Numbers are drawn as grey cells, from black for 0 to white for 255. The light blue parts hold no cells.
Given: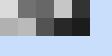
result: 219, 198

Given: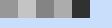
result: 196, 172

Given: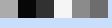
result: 245, 171

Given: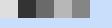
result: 222, 183

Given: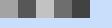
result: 194, 163

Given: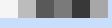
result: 245, 188

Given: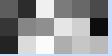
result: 251, 240
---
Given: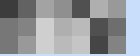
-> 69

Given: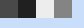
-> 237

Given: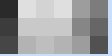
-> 157

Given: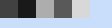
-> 89

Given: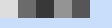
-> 148

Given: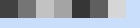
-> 95

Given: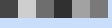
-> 162

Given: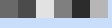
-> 44

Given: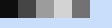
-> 211
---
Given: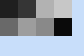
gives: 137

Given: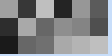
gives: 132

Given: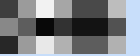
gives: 19

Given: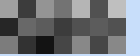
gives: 92

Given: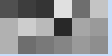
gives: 166

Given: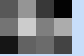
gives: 127

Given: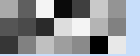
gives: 180

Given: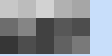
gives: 87
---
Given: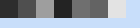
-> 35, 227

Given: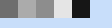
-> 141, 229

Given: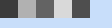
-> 99, 217

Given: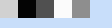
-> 80, 251

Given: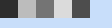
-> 116, 219

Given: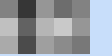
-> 181, 201

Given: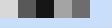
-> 22, 216

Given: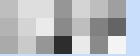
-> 138, 244

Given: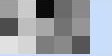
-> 168, 225

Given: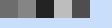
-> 35, 189
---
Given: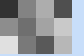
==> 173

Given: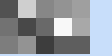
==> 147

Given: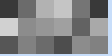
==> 117

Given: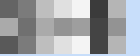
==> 59

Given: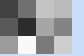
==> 196

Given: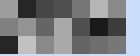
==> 181

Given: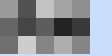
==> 164
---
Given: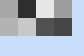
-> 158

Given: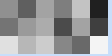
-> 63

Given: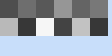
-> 120

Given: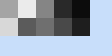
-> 12

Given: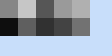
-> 176

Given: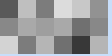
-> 136
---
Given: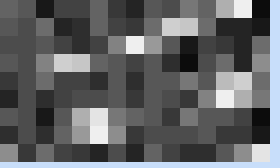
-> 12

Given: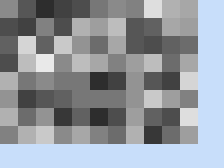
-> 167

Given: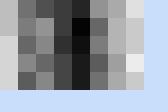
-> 224

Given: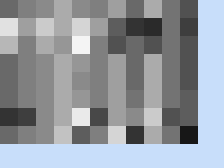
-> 81

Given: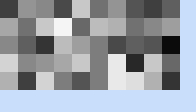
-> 95

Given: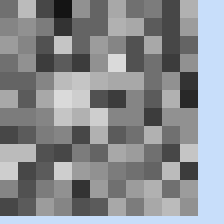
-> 177

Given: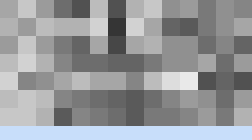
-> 133
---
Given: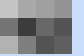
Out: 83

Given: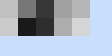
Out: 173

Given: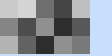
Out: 144

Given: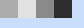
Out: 138

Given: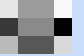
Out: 87

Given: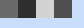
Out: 211

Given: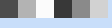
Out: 138

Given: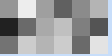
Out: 106

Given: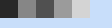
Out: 155

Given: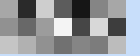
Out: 124
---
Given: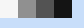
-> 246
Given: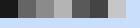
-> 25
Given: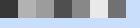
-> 55
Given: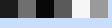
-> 28
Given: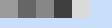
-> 155
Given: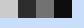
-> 203
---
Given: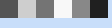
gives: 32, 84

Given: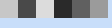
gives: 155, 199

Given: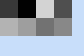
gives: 79, 179

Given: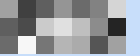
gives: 213, 107

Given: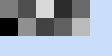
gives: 105, 0

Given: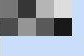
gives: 221, 77
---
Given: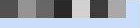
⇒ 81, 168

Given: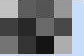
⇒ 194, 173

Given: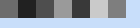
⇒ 108, 126

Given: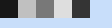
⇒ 23, 52

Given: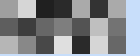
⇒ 159, 103

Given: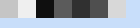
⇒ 197, 216

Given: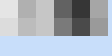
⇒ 229, 154

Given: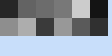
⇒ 38, 48

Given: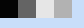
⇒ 4, 178
